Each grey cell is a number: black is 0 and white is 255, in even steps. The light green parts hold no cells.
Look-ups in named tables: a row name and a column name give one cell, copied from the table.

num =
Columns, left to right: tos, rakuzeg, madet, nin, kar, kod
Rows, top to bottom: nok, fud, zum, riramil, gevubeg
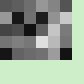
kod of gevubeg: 19
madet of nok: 110
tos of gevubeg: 21
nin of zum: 97
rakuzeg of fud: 23
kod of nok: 84
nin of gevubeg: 113
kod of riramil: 117
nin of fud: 29
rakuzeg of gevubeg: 99
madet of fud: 113
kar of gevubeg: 156
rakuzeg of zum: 76
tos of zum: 68
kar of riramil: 185
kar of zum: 197
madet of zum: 17
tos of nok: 86
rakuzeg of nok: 94
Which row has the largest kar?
zum

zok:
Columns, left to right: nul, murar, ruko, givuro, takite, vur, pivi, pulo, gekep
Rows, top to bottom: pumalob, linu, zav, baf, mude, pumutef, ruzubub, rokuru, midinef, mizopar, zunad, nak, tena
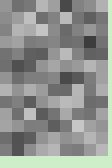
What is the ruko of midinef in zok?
93
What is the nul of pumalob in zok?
149
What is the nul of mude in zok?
114
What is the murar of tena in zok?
83
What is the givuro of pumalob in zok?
182
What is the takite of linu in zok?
130
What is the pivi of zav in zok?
130
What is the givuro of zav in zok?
196
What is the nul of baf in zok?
154
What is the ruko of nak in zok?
93
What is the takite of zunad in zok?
94
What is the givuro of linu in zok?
111
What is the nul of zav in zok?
131
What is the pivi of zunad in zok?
199
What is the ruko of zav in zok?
172
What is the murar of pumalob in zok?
112
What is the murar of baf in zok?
162
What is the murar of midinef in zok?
128
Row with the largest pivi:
zunad

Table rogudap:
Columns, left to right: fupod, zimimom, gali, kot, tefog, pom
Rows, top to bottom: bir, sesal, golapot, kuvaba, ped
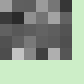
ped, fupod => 77
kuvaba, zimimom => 96
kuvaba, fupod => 81
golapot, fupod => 97
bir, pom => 54
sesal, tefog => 163
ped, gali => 135
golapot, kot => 99
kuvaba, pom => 79
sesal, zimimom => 42
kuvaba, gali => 121
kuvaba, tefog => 91
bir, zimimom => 95
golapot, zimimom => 88
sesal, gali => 144
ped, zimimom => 195

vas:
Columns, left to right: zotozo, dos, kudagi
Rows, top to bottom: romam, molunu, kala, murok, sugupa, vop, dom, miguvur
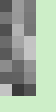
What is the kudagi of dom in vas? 135
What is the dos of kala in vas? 178
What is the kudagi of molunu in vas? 120
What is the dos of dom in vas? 97
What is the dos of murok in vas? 165
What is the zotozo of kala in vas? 80
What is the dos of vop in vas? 106
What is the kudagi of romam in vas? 124
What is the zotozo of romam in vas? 81
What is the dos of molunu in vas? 153
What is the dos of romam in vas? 155
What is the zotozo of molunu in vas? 119
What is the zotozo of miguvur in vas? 195
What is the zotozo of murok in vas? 107
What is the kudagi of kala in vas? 117
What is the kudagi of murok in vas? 195
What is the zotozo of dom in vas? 96
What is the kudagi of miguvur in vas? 83

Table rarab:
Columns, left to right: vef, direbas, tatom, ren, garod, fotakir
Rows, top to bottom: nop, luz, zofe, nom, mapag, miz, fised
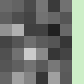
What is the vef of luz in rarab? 95
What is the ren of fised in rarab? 54
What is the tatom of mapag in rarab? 203
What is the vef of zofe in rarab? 146
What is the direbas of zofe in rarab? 177
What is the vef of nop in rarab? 106
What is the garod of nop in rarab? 58
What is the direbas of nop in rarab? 99
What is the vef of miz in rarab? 85
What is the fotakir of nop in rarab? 113
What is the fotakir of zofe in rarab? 104
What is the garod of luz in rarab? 103
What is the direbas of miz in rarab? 96
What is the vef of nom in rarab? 68
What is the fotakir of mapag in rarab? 68
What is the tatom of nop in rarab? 75

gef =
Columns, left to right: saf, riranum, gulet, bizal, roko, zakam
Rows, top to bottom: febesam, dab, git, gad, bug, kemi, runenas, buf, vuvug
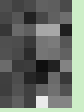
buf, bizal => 99
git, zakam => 30
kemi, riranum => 58
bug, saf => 81
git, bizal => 167
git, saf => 54
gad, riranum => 77
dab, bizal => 72
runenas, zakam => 56
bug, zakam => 97
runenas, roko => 106
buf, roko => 112
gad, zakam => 86
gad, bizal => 118
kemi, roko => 33
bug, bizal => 117
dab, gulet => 34

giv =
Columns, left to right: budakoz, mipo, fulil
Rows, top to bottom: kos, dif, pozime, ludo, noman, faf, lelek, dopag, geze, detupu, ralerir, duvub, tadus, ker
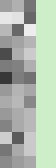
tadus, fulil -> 201
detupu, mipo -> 171
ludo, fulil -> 180
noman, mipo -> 173
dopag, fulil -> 167
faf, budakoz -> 124
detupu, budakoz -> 153
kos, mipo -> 176
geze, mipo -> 184
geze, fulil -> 135

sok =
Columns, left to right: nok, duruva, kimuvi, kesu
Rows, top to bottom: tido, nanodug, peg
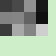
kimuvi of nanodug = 99
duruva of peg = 168
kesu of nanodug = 16
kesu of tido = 24
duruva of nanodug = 133
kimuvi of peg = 132
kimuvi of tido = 146
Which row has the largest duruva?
peg

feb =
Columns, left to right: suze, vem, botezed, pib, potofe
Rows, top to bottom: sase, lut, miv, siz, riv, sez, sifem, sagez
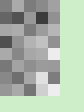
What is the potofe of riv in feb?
237
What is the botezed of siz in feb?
179
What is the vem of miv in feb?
172
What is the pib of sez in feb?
155
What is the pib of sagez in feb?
207
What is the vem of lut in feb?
82
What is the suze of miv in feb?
167
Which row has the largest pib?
sifem

